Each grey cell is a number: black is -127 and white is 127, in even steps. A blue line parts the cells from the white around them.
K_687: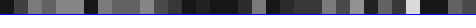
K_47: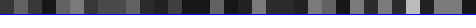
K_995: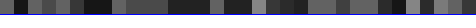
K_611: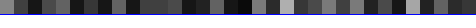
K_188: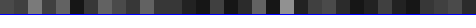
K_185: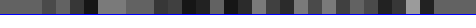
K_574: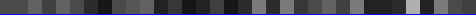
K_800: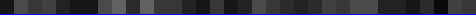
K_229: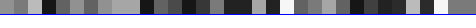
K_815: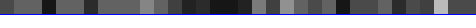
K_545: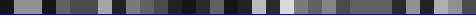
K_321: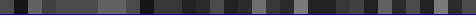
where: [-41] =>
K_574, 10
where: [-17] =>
K_321, 19
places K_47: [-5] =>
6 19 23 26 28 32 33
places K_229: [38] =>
9 10 19 24
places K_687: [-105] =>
1 7 14 16 17 20 31 32
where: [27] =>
K_185, 30

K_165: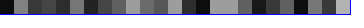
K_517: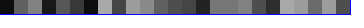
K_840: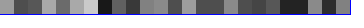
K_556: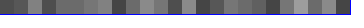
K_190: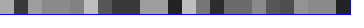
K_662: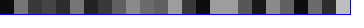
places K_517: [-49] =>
13 19 25
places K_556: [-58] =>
9 15 20 25
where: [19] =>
K_190, 22
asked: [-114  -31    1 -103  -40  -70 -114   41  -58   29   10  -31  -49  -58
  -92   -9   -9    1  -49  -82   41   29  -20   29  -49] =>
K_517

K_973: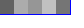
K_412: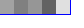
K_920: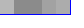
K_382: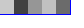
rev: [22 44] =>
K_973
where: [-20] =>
K_382, 5
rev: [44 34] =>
K_920

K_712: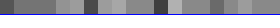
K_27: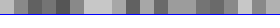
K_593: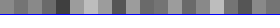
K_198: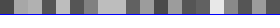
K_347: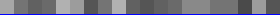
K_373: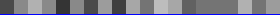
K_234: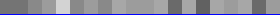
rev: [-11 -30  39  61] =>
K_373
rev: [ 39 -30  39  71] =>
K_27
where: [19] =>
K_712, 5
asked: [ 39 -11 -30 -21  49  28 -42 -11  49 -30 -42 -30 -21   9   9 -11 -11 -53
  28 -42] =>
K_347
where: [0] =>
K_198, 7
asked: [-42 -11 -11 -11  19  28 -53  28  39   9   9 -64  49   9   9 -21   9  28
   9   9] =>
K_712

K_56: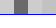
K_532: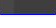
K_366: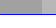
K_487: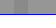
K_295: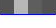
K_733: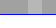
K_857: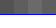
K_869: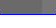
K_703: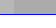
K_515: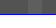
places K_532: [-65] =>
2 3 4
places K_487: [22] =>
1 3 4
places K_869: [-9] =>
4
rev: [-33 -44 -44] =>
K_515
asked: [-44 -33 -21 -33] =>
K_857
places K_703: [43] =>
2 3 4

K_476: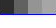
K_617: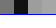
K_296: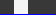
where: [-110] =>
K_617, 2
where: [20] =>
K_476, 3
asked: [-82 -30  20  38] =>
K_476
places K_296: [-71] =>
1 3 4
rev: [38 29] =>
K_617

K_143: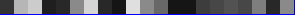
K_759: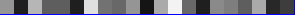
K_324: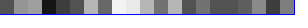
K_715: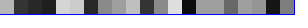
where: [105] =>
K_324, 10
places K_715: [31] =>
9 15 16 18
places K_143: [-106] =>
9 13 14
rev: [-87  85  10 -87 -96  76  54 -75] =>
K_143

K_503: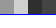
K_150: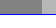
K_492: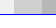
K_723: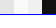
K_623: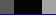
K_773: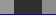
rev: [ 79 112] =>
K_492
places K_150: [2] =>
1 2 3
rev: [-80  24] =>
K_773
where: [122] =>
K_723, 2

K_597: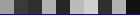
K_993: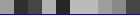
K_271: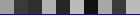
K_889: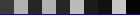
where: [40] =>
K_271, 8
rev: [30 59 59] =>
K_993
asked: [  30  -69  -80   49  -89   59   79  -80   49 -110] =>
K_597
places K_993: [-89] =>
5
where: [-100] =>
K_889, 7
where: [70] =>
K_889, 9

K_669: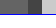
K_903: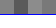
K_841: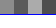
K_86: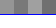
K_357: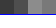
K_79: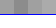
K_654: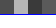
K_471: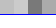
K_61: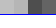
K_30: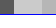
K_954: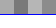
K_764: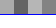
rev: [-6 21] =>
K_86
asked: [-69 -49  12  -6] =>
K_357
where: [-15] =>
K_86, 4
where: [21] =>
K_86, 1
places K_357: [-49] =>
2

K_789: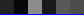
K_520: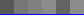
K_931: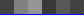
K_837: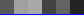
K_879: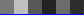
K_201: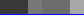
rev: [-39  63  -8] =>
K_879
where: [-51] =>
K_789, 6

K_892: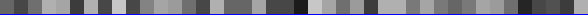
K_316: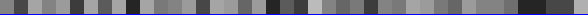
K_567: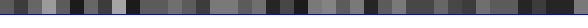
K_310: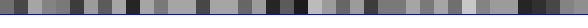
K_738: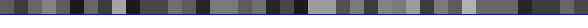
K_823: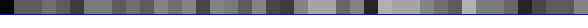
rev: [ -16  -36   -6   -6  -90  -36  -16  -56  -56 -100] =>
K_738
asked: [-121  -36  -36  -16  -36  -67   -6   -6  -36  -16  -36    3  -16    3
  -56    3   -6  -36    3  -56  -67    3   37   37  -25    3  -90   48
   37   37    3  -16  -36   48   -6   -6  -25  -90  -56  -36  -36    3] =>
K_823
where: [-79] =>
K_310, 39
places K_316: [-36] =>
8 21
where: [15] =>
K_310, 42

